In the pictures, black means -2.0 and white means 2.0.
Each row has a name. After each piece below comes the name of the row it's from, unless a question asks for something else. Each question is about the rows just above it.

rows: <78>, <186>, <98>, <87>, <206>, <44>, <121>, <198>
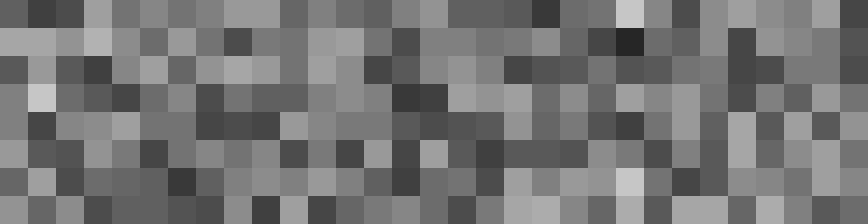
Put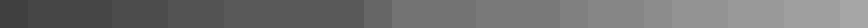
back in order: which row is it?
<98>
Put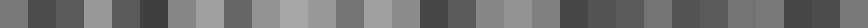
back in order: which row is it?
<98>
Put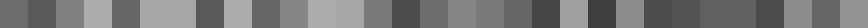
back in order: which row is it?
<198>
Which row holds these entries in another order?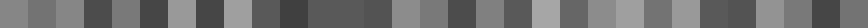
<44>
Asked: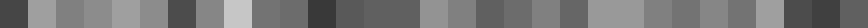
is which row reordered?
<78>
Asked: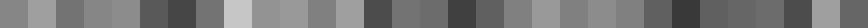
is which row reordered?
<121>
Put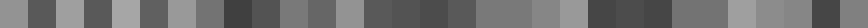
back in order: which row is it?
<206>

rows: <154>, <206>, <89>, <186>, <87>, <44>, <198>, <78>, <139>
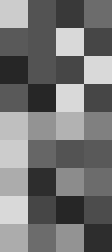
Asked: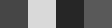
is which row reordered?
<186>
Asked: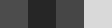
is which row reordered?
<78>
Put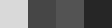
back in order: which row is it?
<89>
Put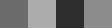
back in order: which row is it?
<198>
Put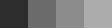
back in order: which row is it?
<198>
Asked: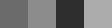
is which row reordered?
<198>

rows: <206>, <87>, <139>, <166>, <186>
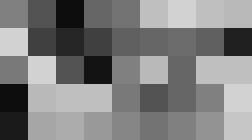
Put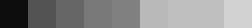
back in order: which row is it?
<166>
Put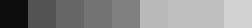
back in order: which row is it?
<206>
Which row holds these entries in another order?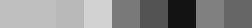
<139>
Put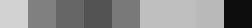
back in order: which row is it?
<166>
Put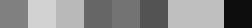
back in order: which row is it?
<206>
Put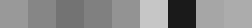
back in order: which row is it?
<186>

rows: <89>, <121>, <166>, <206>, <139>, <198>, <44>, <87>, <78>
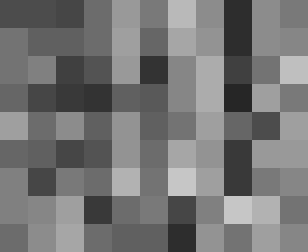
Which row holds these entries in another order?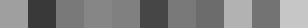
<44>
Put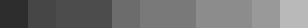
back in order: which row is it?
<89>
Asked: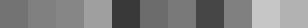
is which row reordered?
<87>
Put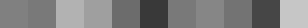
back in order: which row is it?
<44>
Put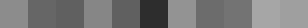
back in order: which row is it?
<121>
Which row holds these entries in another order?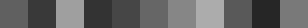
<206>

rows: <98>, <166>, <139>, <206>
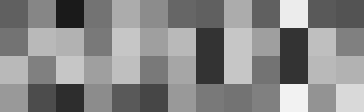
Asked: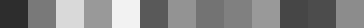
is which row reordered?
<206>
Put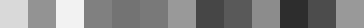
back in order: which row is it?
<206>
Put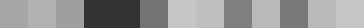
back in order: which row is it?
<139>
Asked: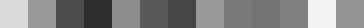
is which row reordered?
<206>
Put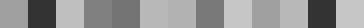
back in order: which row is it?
<166>
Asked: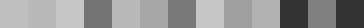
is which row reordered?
<139>

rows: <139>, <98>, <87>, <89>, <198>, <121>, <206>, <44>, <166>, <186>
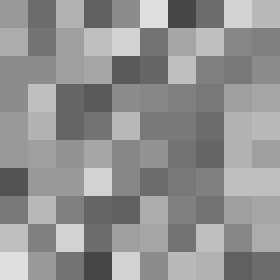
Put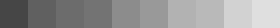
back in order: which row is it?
<186>
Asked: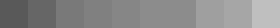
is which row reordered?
<89>
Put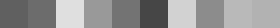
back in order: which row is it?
<186>
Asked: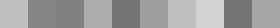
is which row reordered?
<98>

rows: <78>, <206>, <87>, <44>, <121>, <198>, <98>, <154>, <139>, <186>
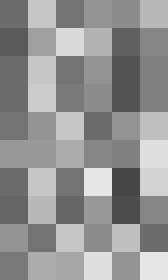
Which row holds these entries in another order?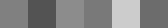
<44>
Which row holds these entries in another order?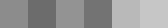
<78>
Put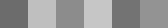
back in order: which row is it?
<139>
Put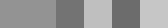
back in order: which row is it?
<121>
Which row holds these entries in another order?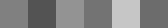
<87>

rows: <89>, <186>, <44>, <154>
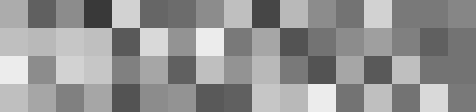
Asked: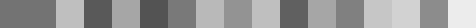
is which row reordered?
<44>
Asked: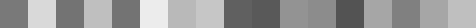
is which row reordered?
<154>
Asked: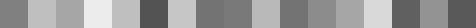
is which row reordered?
<154>

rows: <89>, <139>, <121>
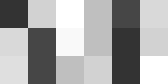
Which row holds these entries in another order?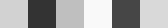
<139>
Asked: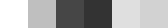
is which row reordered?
<121>
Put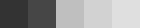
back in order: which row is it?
<121>
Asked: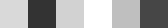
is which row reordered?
<89>
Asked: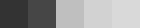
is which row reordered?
<89>
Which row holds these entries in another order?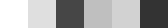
<121>
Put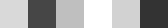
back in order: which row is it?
<89>

